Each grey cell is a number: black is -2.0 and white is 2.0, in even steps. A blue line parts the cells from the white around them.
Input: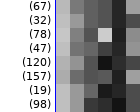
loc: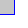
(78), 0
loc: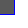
(157), 3

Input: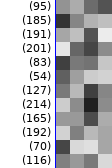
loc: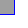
(54), 1
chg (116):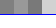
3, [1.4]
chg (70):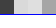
0, [-0.9]
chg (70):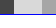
2, [1.5]
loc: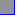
(95), 0
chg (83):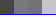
0, [-1.0]

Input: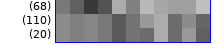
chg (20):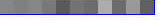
0, [0.2]
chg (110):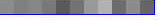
7, [0.7]
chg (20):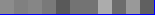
6, [-0.3]
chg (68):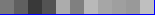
9, [0.5]
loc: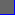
(110), 10

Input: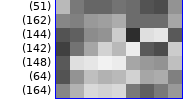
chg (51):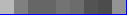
1, [-0.1]
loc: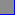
(144), 2

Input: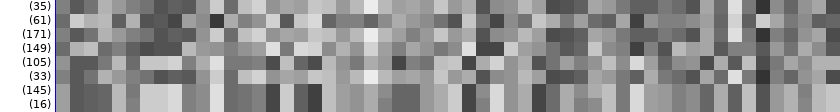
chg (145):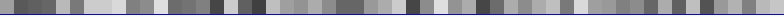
31, [1.4]
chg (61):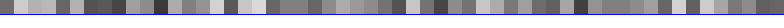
4, [-0.5]
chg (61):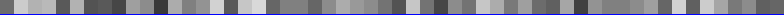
4, [-0.5]
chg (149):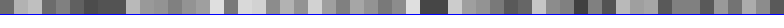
35, [-0.2]
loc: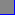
(16), 53

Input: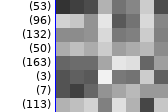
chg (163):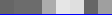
3, [0.6]
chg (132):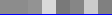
5, [0.0]
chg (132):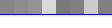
0, [0.2]
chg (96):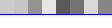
0, [1.3]
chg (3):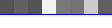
2, [-0.6]

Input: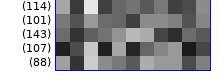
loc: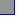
(143), 4
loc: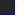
(107), 5
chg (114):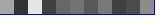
1, [-1.1]

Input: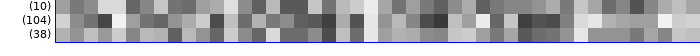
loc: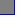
(104), 36
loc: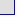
(10), 12
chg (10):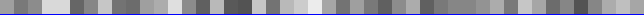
17, [-0.6]
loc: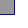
(38), 3
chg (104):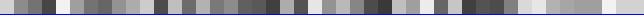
44, [1.2]
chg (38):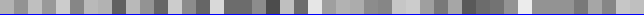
37, [1.6]
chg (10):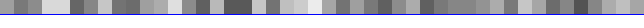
20, [0.9]

